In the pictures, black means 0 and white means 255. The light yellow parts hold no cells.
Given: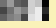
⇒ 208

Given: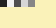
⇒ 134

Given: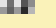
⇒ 140

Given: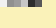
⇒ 45

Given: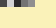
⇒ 143

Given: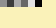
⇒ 226

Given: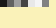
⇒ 232
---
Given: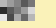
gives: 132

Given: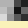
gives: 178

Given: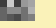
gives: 62

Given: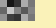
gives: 51

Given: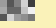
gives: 130

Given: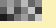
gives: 186

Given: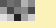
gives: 100

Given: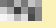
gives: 121

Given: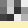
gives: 195

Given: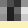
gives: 76
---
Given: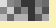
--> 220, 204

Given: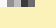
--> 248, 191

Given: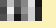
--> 238, 223

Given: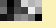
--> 238, 211

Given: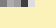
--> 221, 173

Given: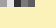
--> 231, 161
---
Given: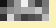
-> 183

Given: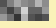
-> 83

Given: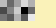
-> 233

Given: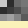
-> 90

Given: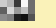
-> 84

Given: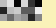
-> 134

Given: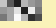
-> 78

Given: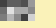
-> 209

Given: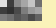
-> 99
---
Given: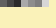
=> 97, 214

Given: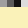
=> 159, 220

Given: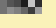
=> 114, 157

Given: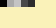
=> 3, 44

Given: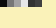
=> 10, 64

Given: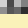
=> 211, 46

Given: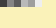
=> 61, 238

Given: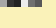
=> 167, 88
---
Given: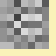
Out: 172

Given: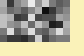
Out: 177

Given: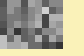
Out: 84

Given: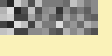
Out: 95

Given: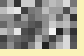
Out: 104
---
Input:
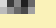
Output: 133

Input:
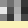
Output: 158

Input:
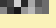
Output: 208

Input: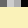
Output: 174

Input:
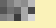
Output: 153

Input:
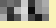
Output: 97

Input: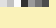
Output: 251

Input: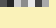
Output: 205
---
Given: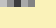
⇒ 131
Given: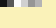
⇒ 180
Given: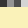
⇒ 212
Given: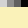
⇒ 5
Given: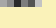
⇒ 195
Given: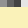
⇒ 229
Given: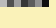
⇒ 14
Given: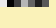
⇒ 88
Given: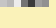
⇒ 145
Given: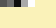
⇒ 254
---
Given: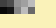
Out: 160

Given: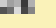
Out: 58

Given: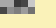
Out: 71

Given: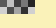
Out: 120

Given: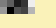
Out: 53

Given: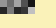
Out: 82

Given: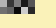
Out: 25
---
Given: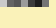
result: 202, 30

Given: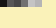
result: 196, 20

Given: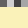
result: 208, 68

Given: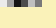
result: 235, 21

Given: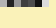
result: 219, 18

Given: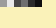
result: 234, 15

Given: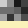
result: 205, 24
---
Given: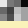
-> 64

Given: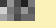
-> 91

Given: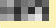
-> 41

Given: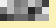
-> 36

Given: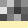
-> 112

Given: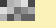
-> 114
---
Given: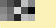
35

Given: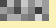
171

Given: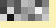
187

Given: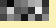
109

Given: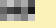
156

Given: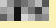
17

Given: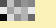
147
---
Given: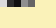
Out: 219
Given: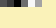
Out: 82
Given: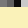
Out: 120
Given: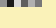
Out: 147
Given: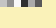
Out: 196
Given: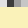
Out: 226
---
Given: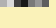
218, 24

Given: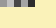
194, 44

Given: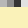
225, 53

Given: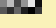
231, 1

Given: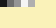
245, 23

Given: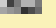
205, 49

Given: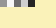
248, 36
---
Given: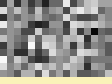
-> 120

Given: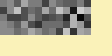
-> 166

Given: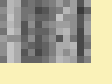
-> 99

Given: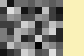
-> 223

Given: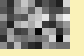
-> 110

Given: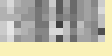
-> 147

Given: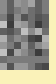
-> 84
